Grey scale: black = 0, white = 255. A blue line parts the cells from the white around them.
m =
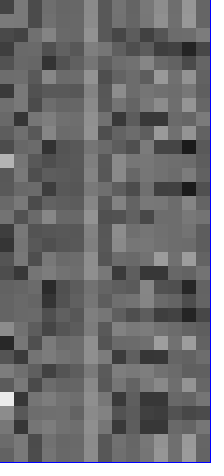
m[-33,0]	68
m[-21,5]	88
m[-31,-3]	108
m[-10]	[140, 113, 93, 69, 85, 92, 124, 89, 130, 121, 124, 114, 108, 99, 94]
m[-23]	[76, 103, 107, 50, 84, 88, 117, 106, 93, 79, 123, 69, 69, 27, 89]
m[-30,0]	62
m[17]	[53, 117, 88, 79, 86, 88, 127, 88, 138, 118, 119, 113, 109, 108, 93]
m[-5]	[235, 55, 117, 125, 114, 110, 143, 119, 57, 94, 55, 55, 104, 100, 117]
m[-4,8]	82
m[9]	[93, 111, 88, 134, 107, 108, 146, 78, 99, 108, 94, 154, 112, 148, 98]
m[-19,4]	94
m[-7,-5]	126
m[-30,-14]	105
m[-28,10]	93
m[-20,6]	121
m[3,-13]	106
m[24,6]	143
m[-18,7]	80
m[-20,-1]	80
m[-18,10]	72
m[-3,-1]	118
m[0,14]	101
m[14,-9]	134
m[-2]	[107, 121, 75, 113, 103, 105, 139, 87, 113, 102, 119, 146, 111, 153, 101]
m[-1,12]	111
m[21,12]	100
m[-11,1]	105
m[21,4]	82
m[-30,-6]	78
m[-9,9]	107
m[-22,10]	119
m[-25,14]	123
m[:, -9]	[138, 139, 146, 127, 117, 147, 131, 138, 144, 146, 117, 127, 132, 121, 134, 147, 130, 127, 142, 143, 114, 118, 127, 124, 143, 143, 122, 137, 143, 138, 143, 139, 140]
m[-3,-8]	118
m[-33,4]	102
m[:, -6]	[100, 101, 92, 78, 113, 108, 108, 100, 92, 108, 79, 118, 103, 76, 99, 97, 111, 118, 105, 94, 90, 115, 78, 121, 107, 95, 121, 99, 94, 91, 93, 102, 103]
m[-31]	[73, 67, 112, 132, 105, 104, 146, 88, 70, 92, 65, 85, 108, 109, 124]

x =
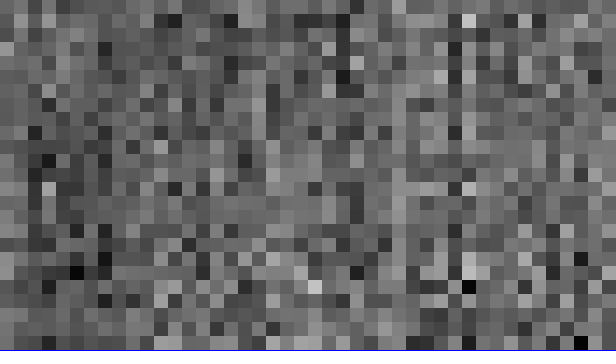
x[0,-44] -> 101
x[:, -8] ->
[108, 50, 91, 79, 69, 57, 77, 107, 101, 106, 111, 112, 138, 85, 118, 95, 96, 120, 103, 103, 134, 107, 89, 85, 146]
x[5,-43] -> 89
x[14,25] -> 57
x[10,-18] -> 89
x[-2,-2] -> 121
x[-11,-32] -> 120
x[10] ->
[87, 80, 70, 69, 70, 82, 59, 67, 106, 56, 108, 151, 72, 101, 94, 133, 97, 66, 101, 143, 94, 105, 120, 81, 74, 121, 89, 101, 133, 91, 140, 133, 96, 138, 130, 114, 111, 113, 136, 87, 115, 111, 119, 120]
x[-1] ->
[112, 79, 73, 37, 80, 69, 83, 75, 78, 109, 72, 156, 152, 102, 103, 134, 138, 80, 64, 164, 127, 162, 158, 105, 153, 96, 74, 123, 132, 44, 49, 87, 130, 29, 115, 105, 146, 89, 122, 54, 122, 3, 144, 82]
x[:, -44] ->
[101, 87, 77, 149, 110, 92, 97, 90, 89, 105, 87, 120, 111, 133, 102, 125, 132, 77, 139, 142, 86, 92, 122, 115, 112]
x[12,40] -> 135
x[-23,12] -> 80
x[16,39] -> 53
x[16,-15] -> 93
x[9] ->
[105, 121, 36, 96, 77, 84, 94, 46, 93, 111, 92, 52, 92, 71, 60, 97, 84, 96, 131, 72, 101, 98, 57, 125, 63, 54, 121, 63, 125, 102, 115, 139, 44, 158, 89, 86, 106, 108, 96, 78, 120, 108, 98, 151]
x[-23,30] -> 97
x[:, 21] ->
[110, 47, 68, 97, 88, 54, 76, 94, 112, 98, 105, 120, 124, 110, 112, 115, 103, 66, 122, 163, 129, 87, 113, 110, 162]
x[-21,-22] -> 102
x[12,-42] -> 37
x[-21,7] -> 60
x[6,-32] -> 99
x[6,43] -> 107
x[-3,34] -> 85
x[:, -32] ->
[117, 33, 80, 89, 58, 88, 99, 133, 99, 92, 72, 94, 104, 41, 120, 110, 79, 134, 70, 100, 153, 60, 101, 132, 152]
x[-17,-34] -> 115
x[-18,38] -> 107
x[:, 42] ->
[119, 98, 127, 76, 85, 44, 97, 110, 108, 98, 119, 128, 155, 110, 137, 120, 111, 111, 108, 75, 153, 101, 135, 121, 144]
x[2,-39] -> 129
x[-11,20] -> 111
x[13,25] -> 60
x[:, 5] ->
[79, 108, 129, 81, 112, 103, 107, 94, 95, 84, 82, 61, 62, 54, 84, 62, 37, 103, 53, 7, 100, 92, 80, 83, 69]
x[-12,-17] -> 111
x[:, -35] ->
[105, 94, 96, 83, 92, 85, 90, 109, 92, 111, 56, 106, 89, 75, 95, 106, 131, 91, 83, 110, 100, 50, 125, 119, 109]
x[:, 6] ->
[89, 104, 110, 100, 102, 86, 89, 94, 64, 94, 59, 90, 88, 83, 85, 87, 112, 97, 91, 59, 80, 79, 110, 90, 83]
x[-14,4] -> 107
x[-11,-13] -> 101
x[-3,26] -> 108

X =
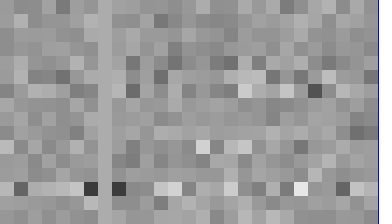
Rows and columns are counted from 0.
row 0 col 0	155
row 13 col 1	101
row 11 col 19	150
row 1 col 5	160
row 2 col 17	156
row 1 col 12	136
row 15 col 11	166
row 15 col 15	137
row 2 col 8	158
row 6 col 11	141
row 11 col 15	168
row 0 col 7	172
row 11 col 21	153
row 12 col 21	141
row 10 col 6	147
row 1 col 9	143
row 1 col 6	178
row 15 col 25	152
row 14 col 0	160
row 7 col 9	165
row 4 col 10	157
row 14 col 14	165
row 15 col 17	183
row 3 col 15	137
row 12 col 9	158
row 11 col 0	154
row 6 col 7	172
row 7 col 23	162
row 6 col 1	155
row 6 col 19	164
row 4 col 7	172
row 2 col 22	147
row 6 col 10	164
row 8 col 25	132
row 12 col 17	150
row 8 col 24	156
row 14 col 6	184

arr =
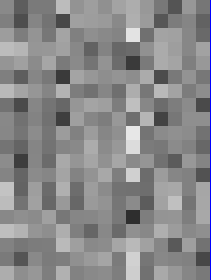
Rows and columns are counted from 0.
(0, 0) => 137
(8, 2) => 131
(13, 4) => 176
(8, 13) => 143
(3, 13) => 135
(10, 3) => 115
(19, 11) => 169
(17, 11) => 134
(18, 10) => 118
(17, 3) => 125
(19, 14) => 121
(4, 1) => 160
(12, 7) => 168
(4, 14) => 152
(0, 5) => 147
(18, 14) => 71
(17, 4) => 186
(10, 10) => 123
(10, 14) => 103
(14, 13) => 116
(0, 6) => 158
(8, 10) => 181
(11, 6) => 165
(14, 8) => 118
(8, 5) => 159
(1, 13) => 133
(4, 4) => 122
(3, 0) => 188
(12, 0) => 132
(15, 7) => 141
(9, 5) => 129
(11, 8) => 166
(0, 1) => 93
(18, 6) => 154
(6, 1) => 164
